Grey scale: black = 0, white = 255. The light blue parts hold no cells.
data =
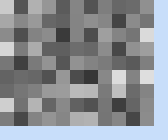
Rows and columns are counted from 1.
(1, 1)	202
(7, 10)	107
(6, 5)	151
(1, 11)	144
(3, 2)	79
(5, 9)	102
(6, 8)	136
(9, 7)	178
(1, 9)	103
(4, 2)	124
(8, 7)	82
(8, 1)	207
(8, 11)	138
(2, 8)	134
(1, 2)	85
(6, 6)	76
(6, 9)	220
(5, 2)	64
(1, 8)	126
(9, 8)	117
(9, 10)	70
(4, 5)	95
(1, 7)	83
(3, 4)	140
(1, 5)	91
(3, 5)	58
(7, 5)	156
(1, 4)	150
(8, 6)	97

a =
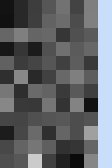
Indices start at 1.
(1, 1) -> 19
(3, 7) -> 90
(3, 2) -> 127
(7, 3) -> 106
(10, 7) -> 160
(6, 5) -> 104
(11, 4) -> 95
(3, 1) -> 102
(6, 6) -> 127
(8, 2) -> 57
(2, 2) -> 40
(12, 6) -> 10
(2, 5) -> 108
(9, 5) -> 88
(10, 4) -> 47
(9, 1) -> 70
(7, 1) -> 119
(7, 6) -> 89
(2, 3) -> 62
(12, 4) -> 64
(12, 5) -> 32
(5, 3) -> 69
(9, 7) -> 83
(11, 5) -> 49
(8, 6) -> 131

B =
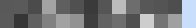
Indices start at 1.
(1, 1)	89
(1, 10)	109
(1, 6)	80
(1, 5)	95
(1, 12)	84
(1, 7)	58
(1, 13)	78
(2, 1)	90

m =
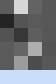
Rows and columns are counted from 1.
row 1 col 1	92
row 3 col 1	83
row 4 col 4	84
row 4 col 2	101
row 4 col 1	91
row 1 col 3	99

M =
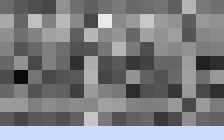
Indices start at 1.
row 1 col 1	106
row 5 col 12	103
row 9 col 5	79
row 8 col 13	151
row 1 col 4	71
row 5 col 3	73
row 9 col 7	196
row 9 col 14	143
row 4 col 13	136
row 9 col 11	104
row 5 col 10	55
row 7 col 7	153
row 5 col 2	146
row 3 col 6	94
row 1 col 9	122
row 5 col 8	77
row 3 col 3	131
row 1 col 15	121
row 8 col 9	156
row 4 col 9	181
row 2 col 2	102
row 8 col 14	74
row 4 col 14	146
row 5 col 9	89
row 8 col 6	140
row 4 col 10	122
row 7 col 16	48
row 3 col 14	84
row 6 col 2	12
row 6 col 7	177
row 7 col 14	152
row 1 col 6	112
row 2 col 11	198
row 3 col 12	146
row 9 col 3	87
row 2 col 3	191
